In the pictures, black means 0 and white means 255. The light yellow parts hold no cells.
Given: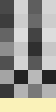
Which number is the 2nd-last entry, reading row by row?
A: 120
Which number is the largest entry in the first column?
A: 164
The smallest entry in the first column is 55
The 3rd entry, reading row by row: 94
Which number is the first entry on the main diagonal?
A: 73
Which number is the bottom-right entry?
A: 179
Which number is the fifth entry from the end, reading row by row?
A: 34
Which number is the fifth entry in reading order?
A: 61

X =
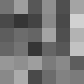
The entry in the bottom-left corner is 137
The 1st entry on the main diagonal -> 116
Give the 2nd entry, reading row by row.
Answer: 158
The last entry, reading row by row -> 123
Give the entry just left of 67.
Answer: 53
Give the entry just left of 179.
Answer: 79
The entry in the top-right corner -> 164
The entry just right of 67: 137
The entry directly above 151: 101
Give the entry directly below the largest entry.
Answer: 179
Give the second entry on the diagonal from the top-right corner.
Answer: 73

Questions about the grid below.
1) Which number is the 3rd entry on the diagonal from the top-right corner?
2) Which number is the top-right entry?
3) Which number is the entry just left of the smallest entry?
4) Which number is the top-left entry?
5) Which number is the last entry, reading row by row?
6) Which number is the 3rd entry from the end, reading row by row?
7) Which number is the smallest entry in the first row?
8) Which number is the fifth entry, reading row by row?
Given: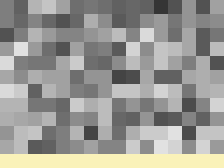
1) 167
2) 161
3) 97
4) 126
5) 154
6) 140
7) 53
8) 161

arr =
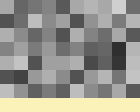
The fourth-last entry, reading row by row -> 139
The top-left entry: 168
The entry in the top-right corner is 109
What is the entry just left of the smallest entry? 102
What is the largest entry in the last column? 195
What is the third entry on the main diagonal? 102
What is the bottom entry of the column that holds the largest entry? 168
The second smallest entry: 53
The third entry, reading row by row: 117
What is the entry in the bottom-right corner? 89
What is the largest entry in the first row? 207
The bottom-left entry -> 189
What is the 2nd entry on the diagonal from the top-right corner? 123
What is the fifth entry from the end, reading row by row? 189
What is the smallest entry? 47
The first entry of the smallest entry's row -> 131
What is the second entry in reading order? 102
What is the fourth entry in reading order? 131
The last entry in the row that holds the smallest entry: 181
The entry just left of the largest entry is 168
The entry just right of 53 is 189

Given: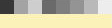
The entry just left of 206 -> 163
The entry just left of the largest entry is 185
